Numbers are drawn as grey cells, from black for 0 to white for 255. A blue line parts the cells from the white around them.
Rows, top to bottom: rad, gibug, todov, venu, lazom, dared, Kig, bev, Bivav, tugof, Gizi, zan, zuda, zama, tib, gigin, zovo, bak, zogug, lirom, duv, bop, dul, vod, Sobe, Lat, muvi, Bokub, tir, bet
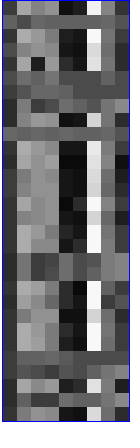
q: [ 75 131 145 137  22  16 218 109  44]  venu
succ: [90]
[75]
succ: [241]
[131]
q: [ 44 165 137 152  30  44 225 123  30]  Bokub
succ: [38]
[22]
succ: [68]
[109]

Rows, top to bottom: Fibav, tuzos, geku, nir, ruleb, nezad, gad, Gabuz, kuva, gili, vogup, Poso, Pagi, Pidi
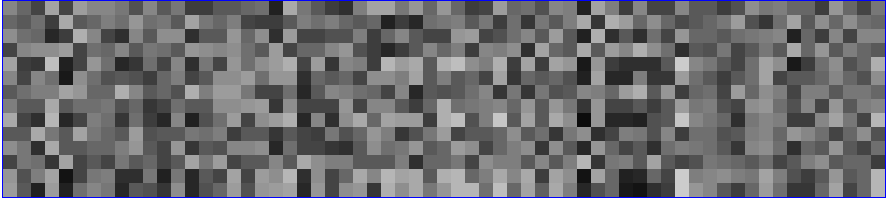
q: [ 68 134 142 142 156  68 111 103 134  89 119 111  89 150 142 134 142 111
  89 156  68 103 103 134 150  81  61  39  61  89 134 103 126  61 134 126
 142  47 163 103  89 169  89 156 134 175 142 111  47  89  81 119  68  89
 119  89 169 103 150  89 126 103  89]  nir
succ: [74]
[89]
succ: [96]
[169]

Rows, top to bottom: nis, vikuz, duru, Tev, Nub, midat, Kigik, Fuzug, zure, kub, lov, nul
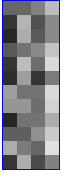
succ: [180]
[81]
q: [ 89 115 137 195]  Tev
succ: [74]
[129]
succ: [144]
[203]
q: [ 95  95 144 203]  kub
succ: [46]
[158]

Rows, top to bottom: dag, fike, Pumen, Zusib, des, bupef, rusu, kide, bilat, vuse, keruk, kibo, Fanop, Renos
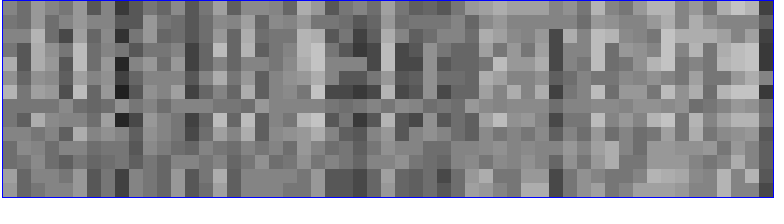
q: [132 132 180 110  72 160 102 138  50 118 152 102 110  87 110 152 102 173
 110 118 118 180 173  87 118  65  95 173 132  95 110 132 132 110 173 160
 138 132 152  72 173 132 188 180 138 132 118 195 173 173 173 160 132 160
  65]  Pumen
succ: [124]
[110]
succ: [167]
[138]
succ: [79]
[188]

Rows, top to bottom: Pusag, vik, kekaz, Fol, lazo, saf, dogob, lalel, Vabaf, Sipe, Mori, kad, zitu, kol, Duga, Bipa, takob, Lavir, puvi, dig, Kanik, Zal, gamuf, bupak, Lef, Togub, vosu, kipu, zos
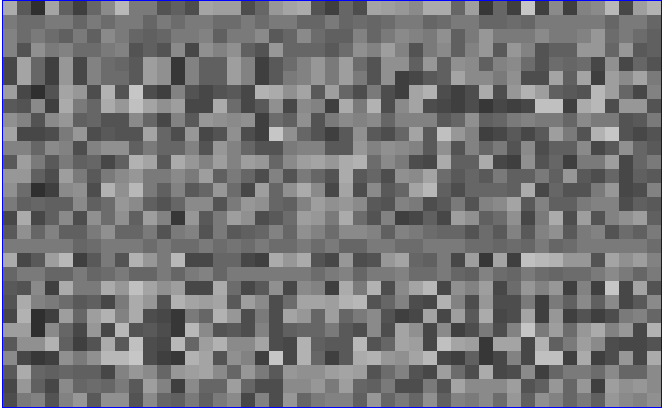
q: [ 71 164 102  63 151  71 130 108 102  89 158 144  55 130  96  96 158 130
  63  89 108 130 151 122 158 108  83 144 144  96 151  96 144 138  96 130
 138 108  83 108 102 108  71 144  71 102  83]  lazo
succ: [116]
[108]

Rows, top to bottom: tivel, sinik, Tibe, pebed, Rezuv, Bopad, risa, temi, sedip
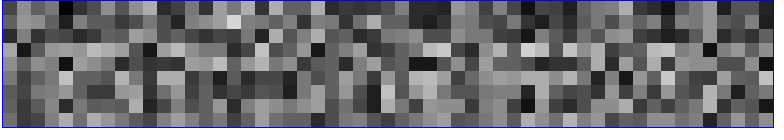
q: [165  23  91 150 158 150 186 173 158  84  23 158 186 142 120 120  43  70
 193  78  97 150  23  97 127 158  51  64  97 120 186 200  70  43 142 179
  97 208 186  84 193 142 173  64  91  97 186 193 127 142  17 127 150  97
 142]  pebed
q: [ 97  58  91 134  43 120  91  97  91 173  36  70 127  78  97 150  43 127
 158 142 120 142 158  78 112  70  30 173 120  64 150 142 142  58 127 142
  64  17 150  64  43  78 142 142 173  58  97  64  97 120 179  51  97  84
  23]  temi
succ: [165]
[23]
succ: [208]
[186]
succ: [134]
[43]
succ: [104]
[142]

